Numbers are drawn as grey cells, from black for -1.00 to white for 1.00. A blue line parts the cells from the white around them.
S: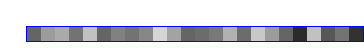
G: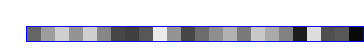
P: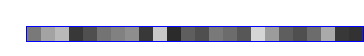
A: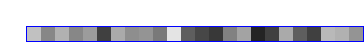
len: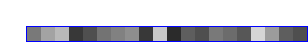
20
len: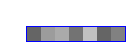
7
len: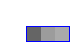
3
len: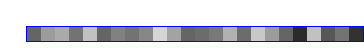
24
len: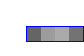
4

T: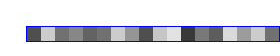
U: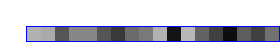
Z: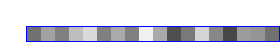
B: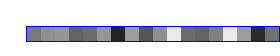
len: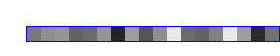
18
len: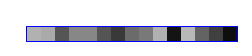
15

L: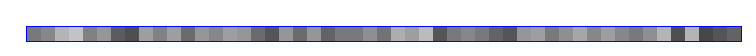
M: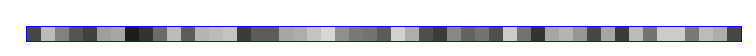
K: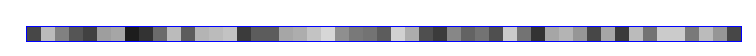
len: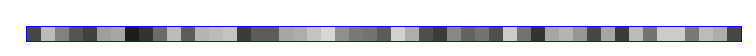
51
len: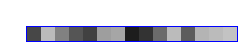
15
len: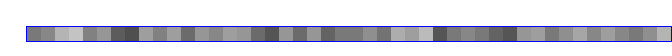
46
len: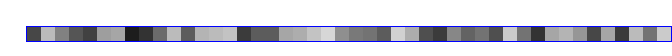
46
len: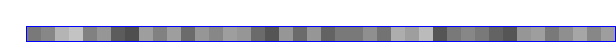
42
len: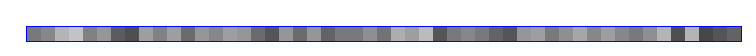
51
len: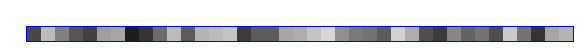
39

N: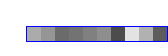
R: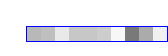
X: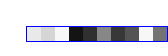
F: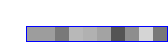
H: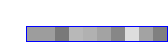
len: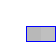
2
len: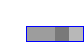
4
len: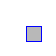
1
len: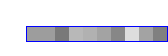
10
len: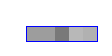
5
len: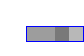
4

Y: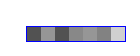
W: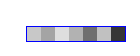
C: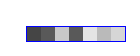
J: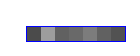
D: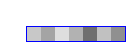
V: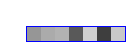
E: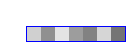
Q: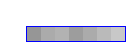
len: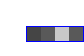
4
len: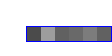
6

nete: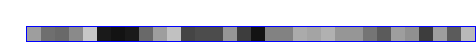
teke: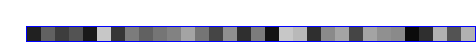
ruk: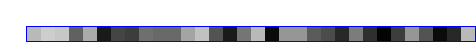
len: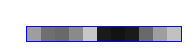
11
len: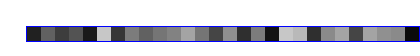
28
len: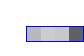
4
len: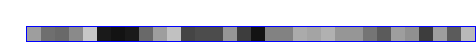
32
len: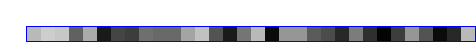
32
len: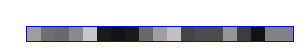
19
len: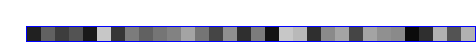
32

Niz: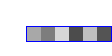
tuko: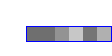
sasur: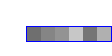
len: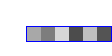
6
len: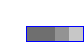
4
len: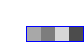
4
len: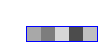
5

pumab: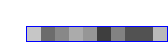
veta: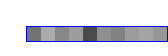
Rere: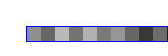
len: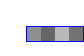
4
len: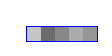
5
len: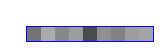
9
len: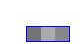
3
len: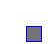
1
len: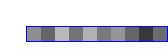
10

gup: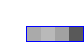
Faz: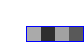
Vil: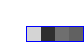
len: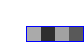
4
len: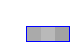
3
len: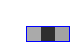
3
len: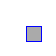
1
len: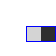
2
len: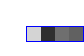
4
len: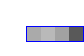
4

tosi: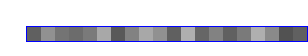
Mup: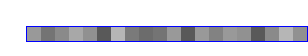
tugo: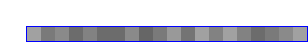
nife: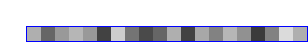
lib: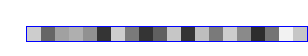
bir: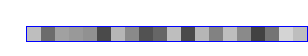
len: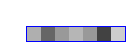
7
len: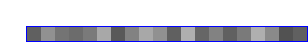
20
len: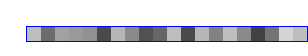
20
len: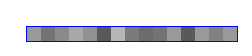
15
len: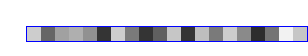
20
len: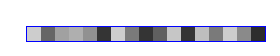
17

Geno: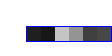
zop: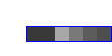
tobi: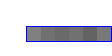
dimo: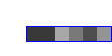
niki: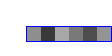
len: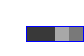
4
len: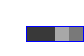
4
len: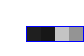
4
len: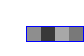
4

